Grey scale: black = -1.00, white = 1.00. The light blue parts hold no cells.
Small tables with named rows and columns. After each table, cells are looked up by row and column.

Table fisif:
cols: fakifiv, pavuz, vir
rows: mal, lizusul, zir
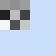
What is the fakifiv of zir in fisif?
0.93
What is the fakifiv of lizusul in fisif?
-0.74
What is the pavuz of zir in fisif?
-0.37
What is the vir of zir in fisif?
0.55
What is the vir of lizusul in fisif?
-0.48
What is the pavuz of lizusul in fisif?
0.48
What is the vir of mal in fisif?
0.24
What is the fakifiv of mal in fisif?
0.21
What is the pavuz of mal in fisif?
0.13

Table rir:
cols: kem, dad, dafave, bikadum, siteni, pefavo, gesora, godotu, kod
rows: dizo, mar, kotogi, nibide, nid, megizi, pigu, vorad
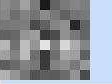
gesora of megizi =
0.30
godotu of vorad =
0.15
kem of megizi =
0.25
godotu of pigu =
-0.05
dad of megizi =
0.02
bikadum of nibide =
0.23
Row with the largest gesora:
nid

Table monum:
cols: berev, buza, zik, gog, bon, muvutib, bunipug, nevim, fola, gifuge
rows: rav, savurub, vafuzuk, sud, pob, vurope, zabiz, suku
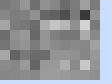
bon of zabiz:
0.19
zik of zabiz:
0.21
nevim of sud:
-0.07
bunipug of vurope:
0.16
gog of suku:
0.06
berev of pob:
-0.09
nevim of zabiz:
0.08

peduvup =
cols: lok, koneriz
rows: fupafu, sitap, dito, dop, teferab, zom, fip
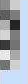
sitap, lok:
-0.27
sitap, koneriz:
-0.02
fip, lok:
-0.10
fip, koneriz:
0.63
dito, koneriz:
-0.72
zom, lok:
0.81
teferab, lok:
-0.56
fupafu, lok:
0.10
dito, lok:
0.37
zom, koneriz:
0.32
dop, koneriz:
-0.03
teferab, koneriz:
-0.10
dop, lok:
0.66
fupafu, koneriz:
0.61
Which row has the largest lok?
zom

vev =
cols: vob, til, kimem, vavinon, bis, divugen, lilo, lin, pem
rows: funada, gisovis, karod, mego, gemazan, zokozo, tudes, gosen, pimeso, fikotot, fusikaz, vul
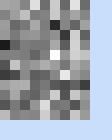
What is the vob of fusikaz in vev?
-0.33
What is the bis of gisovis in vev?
0.02
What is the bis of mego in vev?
0.01
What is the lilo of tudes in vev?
-0.07
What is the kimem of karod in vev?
-0.06
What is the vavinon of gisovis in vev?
-0.02
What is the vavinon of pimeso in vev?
-0.19
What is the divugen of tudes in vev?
0.23
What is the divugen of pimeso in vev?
-0.30
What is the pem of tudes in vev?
0.19
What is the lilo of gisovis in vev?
0.06
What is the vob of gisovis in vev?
0.03
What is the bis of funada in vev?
-0.14
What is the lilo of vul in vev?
-0.20
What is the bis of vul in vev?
0.61
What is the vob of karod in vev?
0.22
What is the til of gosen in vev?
-0.41
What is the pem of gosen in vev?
0.07
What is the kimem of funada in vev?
0.04
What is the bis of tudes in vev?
0.36

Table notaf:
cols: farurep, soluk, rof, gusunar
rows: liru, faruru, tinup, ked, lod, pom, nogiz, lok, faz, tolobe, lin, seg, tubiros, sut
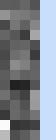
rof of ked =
-0.52
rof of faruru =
-0.05
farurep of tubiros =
0.96
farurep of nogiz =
-0.37
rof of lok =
-0.24
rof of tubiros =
-0.55
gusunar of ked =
0.30
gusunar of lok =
-0.21
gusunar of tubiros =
-0.49
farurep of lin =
-0.36
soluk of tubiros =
-0.59

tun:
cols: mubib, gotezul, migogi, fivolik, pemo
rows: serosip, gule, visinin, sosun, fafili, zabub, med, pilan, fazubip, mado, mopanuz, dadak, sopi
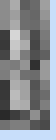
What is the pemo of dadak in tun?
-0.35
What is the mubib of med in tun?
0.00
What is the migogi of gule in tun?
-0.14
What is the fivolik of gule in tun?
-0.19
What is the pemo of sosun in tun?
-0.04
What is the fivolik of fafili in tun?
-0.45
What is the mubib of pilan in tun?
-0.02
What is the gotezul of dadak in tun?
-0.52
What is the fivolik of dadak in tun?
0.12
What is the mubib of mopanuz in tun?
-0.53
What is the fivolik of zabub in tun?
-0.37
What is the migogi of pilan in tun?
-0.12
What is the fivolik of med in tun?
-0.62
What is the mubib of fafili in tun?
-0.55
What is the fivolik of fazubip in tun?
-0.34
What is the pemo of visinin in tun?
0.04
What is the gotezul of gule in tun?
0.24
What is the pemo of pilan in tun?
0.21
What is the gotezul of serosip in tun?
0.34
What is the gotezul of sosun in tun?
0.68

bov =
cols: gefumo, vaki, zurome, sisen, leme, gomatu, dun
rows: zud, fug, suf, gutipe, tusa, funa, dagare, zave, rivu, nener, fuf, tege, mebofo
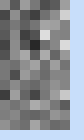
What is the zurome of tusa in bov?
-0.35
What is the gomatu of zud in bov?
-0.29
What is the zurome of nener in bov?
-0.21
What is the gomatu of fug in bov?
0.11
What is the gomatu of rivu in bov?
0.14
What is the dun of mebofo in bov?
-0.12
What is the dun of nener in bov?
0.57
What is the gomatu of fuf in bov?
-0.06
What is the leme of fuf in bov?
0.19
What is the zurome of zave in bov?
0.21
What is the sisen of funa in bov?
-0.27
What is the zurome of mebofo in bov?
-0.13
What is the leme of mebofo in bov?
-0.01
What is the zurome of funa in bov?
0.32
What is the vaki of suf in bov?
-0.06
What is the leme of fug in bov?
-0.11
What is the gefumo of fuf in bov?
0.01
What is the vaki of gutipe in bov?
0.07
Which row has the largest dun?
tusa

